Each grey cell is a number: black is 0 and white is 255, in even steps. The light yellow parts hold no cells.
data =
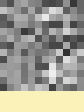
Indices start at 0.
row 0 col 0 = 112
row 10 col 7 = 238
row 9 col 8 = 146
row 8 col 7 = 174
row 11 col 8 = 119
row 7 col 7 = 144
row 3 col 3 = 153
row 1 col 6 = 157
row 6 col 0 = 95
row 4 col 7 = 180
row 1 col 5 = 105
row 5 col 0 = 137
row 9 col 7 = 228
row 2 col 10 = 148
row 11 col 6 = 124
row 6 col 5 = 143
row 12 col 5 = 195
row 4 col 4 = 83
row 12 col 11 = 139
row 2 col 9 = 181
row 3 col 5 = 141
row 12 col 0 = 68
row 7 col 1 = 122
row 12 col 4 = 158
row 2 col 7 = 166
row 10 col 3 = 116
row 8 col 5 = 99
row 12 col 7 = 66
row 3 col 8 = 71
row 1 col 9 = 94
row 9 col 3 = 114
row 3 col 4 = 123
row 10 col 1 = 153
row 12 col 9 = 113
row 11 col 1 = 157
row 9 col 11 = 152
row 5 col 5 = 81

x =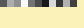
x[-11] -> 88
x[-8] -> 249

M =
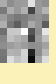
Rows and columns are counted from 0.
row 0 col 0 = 172
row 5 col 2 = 179
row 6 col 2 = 167
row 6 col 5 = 145
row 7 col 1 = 178
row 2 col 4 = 139
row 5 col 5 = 154
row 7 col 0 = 119
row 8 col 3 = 208
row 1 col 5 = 153
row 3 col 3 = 129
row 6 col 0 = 142
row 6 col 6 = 162
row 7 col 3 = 211
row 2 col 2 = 120
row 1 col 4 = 68
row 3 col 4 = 168
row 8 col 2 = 194

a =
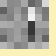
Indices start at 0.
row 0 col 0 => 176
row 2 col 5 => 174
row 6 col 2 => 131
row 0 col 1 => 138
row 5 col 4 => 77
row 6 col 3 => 140
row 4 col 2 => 158
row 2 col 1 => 128
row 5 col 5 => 149
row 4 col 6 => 135
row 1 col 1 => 134
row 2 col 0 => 138
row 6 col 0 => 182
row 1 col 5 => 146
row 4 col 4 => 54

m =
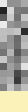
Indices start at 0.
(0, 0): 233
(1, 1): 215
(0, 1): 145
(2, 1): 201
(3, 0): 234
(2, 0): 94
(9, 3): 225
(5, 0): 189
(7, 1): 180
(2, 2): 114
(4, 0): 191
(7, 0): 117
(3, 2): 136
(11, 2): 58
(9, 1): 160
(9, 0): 98

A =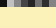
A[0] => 17
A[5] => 114
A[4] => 37
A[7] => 132

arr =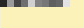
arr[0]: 37
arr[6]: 119
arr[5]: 129
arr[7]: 95

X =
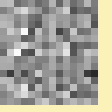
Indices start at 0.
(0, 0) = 185
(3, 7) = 184
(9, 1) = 168
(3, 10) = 124
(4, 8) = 68
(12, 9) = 117
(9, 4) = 138
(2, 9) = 157
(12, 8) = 84
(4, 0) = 153
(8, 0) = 172
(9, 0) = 170
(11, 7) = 185
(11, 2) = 120
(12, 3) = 230
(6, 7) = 143
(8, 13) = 143
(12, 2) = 171
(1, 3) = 217
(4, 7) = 182
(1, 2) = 193
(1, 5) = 151
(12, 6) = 138
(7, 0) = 107
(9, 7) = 168
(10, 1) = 61
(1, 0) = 129
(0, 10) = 109
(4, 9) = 109
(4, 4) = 80
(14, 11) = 161
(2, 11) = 163
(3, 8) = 146
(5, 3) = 98

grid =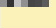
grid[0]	146
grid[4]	70
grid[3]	144

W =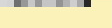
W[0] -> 215
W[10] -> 206

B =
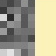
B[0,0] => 88
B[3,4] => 126
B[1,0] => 57
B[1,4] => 107
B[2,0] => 215
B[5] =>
[76, 83, 96, 106, 73]
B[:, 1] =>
[70, 117, 43, 147, 69, 83, 126, 226]
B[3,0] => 87
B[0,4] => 92
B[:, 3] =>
[144, 98, 88, 87, 112, 106, 129, 101]
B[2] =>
[215, 43, 156, 88, 132]
